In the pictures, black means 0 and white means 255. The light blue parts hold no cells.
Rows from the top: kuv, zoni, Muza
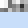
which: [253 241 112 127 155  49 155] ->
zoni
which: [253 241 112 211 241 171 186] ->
kuv

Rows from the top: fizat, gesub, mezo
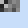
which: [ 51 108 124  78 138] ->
mezo
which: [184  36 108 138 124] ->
fizat
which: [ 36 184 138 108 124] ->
gesub

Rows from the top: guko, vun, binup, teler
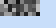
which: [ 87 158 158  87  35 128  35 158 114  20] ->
teler
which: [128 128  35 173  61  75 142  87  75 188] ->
binup
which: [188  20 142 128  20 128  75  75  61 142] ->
guko

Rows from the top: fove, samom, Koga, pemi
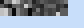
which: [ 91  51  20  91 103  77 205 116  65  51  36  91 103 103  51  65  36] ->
samom
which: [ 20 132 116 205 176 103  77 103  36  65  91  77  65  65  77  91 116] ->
fove
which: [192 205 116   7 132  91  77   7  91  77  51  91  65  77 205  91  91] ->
pemi

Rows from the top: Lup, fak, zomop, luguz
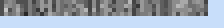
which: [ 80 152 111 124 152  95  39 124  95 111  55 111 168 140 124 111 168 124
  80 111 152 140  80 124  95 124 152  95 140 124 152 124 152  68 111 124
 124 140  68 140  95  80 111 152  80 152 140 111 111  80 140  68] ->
luguz
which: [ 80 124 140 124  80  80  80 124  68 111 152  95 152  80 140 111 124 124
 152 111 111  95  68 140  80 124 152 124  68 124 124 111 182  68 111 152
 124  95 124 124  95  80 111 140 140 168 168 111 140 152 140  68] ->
Lup
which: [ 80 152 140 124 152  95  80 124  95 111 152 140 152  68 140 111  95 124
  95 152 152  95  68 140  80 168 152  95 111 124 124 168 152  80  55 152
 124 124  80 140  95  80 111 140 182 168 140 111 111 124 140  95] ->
fak
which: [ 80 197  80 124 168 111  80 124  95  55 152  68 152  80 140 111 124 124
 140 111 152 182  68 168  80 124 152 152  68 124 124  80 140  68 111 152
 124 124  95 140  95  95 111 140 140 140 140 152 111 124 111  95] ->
zomop

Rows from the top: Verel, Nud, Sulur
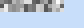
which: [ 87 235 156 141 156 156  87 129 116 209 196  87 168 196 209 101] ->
Nud

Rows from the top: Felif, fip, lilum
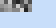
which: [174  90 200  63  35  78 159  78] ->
Felif
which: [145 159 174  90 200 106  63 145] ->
fip
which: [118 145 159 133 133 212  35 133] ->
lilum

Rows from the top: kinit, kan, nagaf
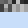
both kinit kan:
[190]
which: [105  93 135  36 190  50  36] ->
kinit
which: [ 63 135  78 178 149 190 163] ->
nagaf

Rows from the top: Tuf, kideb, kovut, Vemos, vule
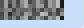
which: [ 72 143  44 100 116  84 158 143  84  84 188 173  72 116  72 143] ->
Vemos
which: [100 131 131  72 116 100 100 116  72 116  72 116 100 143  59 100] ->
kovut
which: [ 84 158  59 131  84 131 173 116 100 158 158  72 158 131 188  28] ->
kideb

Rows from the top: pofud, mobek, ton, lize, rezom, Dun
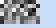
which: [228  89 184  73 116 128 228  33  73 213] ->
lize
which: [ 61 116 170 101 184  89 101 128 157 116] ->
rezom

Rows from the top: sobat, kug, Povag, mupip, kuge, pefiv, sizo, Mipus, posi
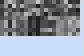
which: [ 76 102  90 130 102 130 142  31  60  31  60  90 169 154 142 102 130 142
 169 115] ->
kuge
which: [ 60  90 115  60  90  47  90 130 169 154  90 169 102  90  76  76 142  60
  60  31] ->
Povag
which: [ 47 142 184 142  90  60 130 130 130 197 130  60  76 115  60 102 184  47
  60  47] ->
sobat
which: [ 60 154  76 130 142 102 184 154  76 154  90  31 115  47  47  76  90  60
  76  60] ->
mupip
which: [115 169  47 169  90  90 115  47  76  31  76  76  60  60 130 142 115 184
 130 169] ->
pefiv

